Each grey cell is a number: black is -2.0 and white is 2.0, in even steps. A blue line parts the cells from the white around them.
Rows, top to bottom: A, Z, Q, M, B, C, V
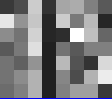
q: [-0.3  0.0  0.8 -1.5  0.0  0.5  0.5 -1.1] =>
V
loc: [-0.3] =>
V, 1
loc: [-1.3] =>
Q, 5
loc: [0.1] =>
C, 5

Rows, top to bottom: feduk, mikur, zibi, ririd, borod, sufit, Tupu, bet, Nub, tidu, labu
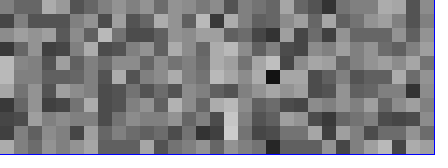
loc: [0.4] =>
feduk, 5
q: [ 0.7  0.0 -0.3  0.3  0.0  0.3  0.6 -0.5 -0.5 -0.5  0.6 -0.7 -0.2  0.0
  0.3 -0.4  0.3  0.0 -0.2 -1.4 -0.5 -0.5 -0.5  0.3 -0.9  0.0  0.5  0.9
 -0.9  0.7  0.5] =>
labu
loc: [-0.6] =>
zibi, 5
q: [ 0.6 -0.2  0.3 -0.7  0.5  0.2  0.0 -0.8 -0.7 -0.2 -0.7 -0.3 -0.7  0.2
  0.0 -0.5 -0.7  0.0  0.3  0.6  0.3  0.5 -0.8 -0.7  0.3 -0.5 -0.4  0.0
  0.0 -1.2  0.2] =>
Tupu
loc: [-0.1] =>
feduk, 15
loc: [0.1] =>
borod, 2
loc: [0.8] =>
bet, 13

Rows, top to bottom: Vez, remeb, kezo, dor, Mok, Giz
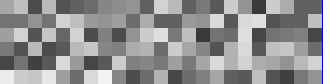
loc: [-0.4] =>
kezo, 5
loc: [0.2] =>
Vez, 9

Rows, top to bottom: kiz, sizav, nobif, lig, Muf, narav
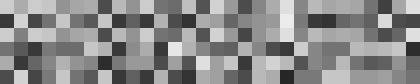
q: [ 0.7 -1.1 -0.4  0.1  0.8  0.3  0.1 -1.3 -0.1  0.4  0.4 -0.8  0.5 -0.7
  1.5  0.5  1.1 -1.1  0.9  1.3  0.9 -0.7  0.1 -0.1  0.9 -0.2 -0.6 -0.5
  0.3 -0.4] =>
Muf
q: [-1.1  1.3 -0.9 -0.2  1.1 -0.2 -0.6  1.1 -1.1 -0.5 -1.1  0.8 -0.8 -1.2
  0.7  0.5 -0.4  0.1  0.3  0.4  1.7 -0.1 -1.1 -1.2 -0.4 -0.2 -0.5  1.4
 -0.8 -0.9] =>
sizav
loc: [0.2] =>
lig, 10
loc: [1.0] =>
kiz, 14
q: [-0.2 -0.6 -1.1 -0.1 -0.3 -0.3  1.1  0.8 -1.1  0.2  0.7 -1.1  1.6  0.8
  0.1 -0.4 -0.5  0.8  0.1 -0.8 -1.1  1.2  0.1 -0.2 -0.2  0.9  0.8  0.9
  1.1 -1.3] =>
lig
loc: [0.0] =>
nobif, 2
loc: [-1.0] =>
kiz, 28

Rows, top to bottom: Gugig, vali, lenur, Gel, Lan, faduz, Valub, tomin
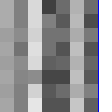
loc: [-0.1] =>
lenur, 7
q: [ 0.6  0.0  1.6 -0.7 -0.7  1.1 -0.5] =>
tomin
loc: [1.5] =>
Gel, 3
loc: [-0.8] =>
vali, 7
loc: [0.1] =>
faduz, 2

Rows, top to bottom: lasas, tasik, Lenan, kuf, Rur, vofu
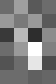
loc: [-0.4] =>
vofu, 4
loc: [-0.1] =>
tasik, 2
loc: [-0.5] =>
vofu, 3
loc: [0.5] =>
lasas, 2
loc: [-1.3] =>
Lenan, 3
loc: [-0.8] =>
Rur, 4

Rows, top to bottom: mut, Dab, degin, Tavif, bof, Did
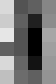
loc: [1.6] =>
degin, 1
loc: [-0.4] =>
bof, 2
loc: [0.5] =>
Tavif, 4
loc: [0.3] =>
Did, 4

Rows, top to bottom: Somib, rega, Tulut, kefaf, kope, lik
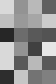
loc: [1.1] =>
lik, 2
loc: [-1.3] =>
lik, 1
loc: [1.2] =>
rega, 4
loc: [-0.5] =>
Somib, 4

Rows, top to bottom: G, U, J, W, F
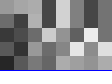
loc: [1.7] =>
J, 7
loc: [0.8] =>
U, 3
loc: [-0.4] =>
F, 4
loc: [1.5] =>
W, 8
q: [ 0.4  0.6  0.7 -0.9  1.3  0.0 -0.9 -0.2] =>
G

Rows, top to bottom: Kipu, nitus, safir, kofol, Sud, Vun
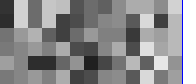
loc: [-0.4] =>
Sud, 5
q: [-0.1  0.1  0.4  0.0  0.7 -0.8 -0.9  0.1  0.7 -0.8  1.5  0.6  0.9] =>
kofol
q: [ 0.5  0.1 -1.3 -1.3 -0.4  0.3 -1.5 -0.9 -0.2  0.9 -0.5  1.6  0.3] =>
Sud
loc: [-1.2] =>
Kipu, 1
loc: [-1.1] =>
safir, 10
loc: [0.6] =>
kofol, 12

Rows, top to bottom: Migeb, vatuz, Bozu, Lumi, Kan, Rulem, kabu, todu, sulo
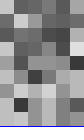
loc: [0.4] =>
vatuz, 3
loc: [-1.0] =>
Rulem, 3

